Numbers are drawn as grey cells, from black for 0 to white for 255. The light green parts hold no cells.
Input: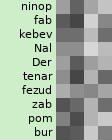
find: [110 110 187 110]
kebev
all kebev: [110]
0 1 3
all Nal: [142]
0 1
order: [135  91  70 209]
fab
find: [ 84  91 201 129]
bur
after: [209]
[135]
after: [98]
[165]

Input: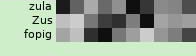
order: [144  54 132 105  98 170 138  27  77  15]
zula
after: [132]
[77]
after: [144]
[15]
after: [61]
[47]
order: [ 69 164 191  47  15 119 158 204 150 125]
fopig
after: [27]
[98]
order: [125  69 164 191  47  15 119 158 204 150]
fopig

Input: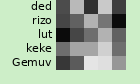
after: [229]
[223]
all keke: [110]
0 4
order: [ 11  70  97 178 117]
rizo
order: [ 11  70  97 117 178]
rizo

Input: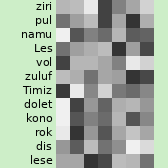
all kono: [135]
6
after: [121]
[107]
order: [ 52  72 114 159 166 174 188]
zuluf
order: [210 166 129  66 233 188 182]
ziri
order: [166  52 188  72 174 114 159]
zuluf
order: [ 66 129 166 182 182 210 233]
vol

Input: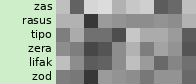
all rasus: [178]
0 1 9
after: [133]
[112]

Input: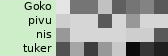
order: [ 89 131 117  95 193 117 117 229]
Goko
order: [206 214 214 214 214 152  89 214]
pivu
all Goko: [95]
4
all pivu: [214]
1 2 4 6 7
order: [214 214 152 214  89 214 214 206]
pivu

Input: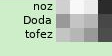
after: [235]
[43]
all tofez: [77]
3
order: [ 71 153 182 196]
Doda
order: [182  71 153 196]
Doda
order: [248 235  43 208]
noz
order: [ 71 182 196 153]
Doda

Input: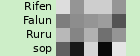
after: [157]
[83]
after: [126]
[141]
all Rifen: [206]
2 3
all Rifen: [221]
0

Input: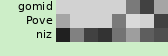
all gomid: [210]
0 1 2 3 4
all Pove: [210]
1 2 3 6
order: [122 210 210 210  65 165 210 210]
gomid

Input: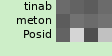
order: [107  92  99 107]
tinab
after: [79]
[193]
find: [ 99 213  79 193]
Posid
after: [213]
[79]
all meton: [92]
0
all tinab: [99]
1

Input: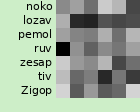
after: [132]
[125]
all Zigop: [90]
1 3
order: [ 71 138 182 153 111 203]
zesap

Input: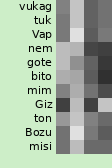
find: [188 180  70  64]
nem
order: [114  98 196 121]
tuk
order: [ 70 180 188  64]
nem
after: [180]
[70]
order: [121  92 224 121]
Vap

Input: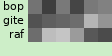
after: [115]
[62]
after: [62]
[121]
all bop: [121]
2 4

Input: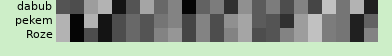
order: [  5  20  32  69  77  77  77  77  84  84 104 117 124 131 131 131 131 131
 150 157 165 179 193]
Roze
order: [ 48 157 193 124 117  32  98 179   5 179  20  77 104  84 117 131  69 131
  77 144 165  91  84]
pekem
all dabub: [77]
1 16
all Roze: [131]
7 10 12 16 22
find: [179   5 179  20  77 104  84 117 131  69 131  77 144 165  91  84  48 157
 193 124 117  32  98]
pekem
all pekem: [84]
6 15
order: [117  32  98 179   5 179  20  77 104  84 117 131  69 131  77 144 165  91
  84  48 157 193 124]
pekem

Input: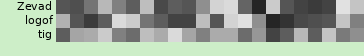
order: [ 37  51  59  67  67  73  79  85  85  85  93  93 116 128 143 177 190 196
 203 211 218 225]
logof
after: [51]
[73]
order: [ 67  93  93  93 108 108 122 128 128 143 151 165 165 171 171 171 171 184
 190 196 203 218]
tig
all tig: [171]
2 7 11 12
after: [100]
[37]

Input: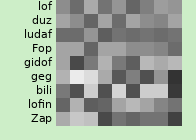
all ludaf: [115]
4 6 8
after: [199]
[192]
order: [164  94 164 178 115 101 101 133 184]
lofin
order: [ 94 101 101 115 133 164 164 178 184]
lofin
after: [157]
[149]
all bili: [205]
2 6 7
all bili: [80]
1 3 5

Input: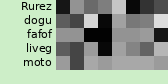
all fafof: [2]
2 3
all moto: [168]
2 4 5 6
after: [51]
[77]
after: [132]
[99]
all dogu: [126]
6
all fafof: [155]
6

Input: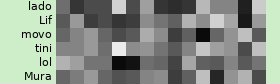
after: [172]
[140]
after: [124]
[153]
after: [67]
[166]
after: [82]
[89]
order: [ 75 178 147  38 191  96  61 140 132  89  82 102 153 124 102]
Mura
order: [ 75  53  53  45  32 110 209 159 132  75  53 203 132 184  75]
lado
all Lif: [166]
12

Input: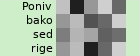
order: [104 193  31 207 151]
Poniv
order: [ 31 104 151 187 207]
rige

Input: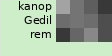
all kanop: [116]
1
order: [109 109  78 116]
Gedil
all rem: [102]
1
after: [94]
[56]
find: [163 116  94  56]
kanop
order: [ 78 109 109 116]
Gedil
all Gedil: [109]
0 2

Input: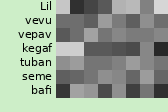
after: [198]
[48]
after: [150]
[75]
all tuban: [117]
2 3 7

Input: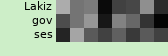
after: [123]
[10]
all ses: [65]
3 7
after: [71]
[143]
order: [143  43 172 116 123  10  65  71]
Lakiz

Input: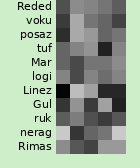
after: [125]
[80]
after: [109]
[132]

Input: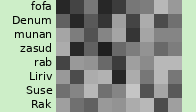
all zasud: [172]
0
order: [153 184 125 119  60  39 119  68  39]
fofa
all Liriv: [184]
7
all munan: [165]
0 4 6
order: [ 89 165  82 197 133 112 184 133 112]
Suse
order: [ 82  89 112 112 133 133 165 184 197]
Suse
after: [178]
[39]

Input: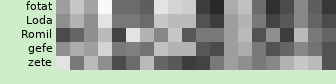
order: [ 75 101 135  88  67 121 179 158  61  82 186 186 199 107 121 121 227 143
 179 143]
Loda
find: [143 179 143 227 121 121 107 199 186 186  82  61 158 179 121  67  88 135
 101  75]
Loda
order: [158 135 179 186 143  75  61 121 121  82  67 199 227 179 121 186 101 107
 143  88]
Loda
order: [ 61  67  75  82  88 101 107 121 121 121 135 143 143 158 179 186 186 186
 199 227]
zete

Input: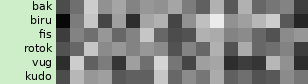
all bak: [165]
4 8
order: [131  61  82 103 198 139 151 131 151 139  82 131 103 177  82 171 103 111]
rotok

